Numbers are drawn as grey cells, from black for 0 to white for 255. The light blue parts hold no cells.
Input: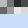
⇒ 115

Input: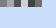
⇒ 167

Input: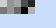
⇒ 149

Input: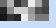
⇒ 179

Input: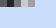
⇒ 36

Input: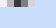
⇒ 183

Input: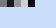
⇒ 25

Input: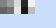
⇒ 158

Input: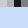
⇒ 179
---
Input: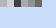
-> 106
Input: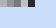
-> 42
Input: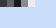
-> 236
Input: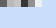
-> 239
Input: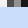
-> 22
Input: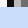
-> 110
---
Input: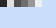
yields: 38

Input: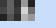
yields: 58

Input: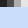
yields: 33

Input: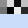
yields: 142

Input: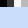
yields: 3

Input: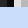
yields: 39

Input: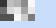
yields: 54

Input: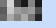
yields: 118

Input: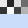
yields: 233
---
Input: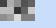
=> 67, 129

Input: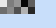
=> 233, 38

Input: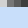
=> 209, 61

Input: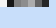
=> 243, 38

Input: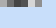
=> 173, 143

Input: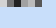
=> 211, 87

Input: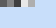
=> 92, 174
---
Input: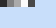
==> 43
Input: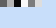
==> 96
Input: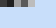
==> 60
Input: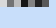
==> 217
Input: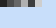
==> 35
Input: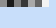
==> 143
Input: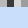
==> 185
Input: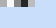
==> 175
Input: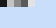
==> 23
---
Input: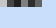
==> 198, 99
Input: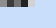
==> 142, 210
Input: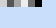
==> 209, 1
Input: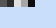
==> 85, 13
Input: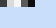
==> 60, 13
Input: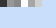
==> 52, 208
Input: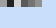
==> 160, 144
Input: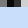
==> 122, 208
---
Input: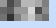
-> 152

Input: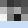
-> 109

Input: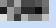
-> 140

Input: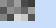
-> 143

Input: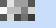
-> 99

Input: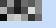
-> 65

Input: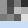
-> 149

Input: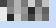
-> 69

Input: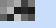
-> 132
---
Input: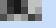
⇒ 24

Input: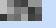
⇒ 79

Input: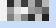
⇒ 181

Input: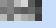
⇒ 186

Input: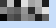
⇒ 17

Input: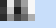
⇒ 86

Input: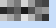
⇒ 122

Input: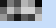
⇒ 76
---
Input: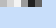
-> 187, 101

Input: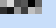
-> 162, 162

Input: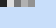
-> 36, 146

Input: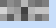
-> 111, 141

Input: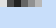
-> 224, 184

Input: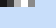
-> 23, 138

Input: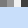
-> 122, 63
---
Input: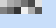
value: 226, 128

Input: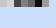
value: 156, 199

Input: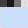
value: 224, 63

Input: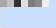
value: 239, 168

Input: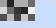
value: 106, 79

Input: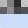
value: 196, 96
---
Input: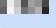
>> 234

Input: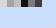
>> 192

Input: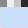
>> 196

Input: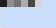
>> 173

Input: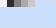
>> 201

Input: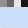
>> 145

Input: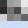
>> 207
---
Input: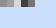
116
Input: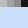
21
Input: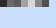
80
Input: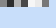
119
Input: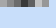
151
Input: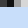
215
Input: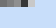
200
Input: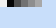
168
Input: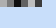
60
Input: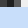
239
